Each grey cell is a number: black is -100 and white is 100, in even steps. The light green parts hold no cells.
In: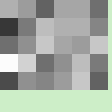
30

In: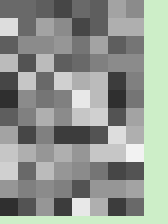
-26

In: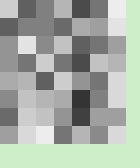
-41

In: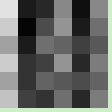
7

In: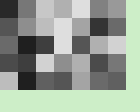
74

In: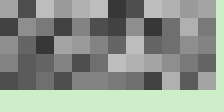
38

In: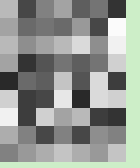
-26

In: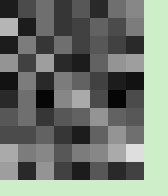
-68

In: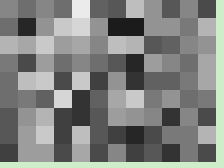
-32
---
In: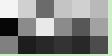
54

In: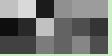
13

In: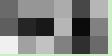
35

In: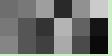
-68

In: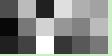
75

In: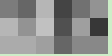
-47
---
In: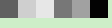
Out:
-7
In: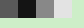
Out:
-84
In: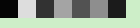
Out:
-36
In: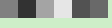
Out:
80
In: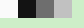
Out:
-85
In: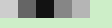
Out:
-86
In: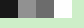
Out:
14
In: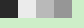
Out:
84
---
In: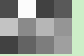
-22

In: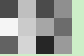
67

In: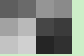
63

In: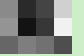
-1

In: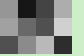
9

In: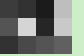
-43

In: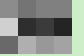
37
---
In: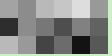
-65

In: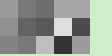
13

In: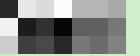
89

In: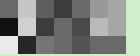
-87

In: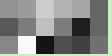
-31

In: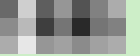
9

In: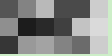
12

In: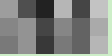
5

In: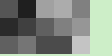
-67

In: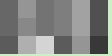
-19
